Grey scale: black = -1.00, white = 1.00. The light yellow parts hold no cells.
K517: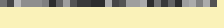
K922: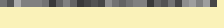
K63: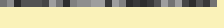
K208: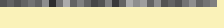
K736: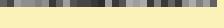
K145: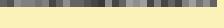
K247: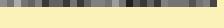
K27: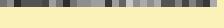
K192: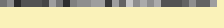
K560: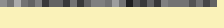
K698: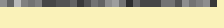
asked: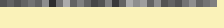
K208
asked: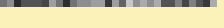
K27

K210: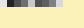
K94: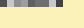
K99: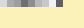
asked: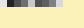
K210
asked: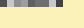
K94
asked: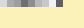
K99

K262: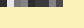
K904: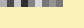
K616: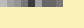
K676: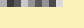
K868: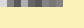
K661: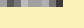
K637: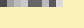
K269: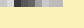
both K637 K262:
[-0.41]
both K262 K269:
[-0.54]
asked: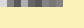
K868
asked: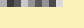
K676

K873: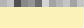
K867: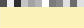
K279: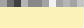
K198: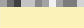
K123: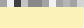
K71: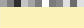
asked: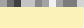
K198
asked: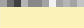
K279
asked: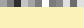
K71

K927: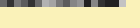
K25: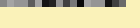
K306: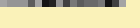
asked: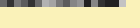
K927
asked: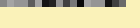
K25

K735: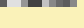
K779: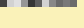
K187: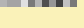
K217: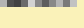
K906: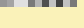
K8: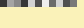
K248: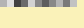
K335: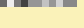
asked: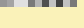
K906
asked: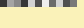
K8
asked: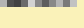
K217

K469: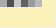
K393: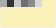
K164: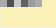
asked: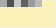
K469

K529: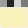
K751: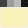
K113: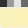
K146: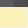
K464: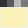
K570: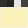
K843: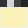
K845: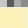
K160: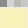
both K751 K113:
[0.22]
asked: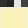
K570
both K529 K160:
[0.66]
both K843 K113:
[-0.62]
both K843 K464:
[-0.62]

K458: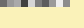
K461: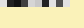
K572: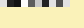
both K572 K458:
[-0.27]
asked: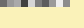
K458

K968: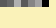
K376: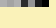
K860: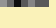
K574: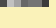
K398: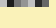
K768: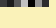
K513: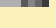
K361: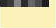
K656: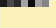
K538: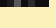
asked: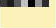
K768
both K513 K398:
[-0.19]
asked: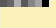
K968
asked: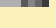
K513
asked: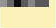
K860

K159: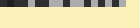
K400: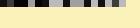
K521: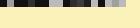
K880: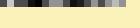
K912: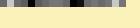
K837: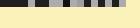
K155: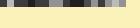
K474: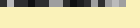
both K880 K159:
[-0.76]
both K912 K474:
[-0.87]
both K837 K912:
[-0.87]

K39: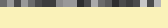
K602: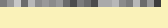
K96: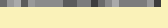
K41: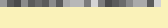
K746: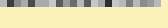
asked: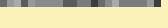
K96
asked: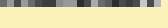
K39
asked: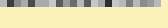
K746

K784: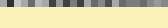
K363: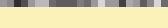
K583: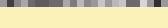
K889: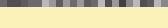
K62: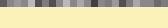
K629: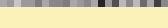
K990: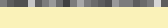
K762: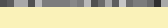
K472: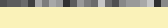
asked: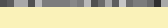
K762
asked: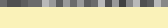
K889

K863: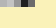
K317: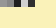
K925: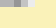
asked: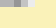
K925
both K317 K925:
[0.18]

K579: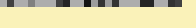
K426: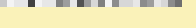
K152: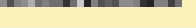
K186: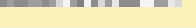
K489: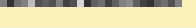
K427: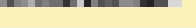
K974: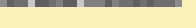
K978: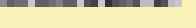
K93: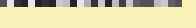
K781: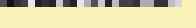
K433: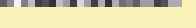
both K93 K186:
[0.81]
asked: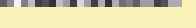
K433
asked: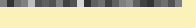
K489
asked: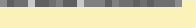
K974
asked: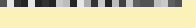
K93

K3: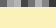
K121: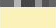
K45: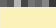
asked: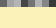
K3
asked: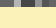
K121

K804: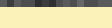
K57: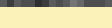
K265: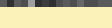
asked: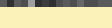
K265
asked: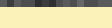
K804
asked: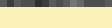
K57

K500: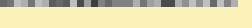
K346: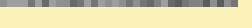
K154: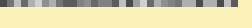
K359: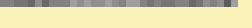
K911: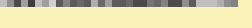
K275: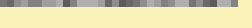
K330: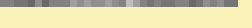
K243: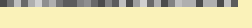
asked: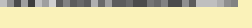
K911
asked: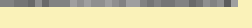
K359

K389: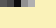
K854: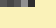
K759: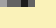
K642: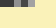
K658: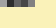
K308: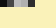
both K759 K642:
[0.27]
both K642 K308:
[-0.44]
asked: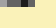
K759
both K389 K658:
[-0.44]
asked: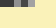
K642
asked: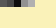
K389

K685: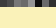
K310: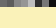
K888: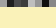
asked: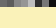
K310
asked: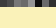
K685

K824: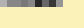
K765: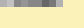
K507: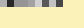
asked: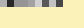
K507
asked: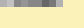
K765

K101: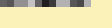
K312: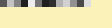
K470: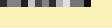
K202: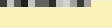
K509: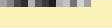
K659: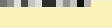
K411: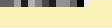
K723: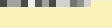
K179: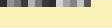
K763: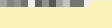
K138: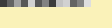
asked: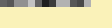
K101
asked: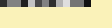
K470
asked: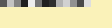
K312
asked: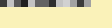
K202

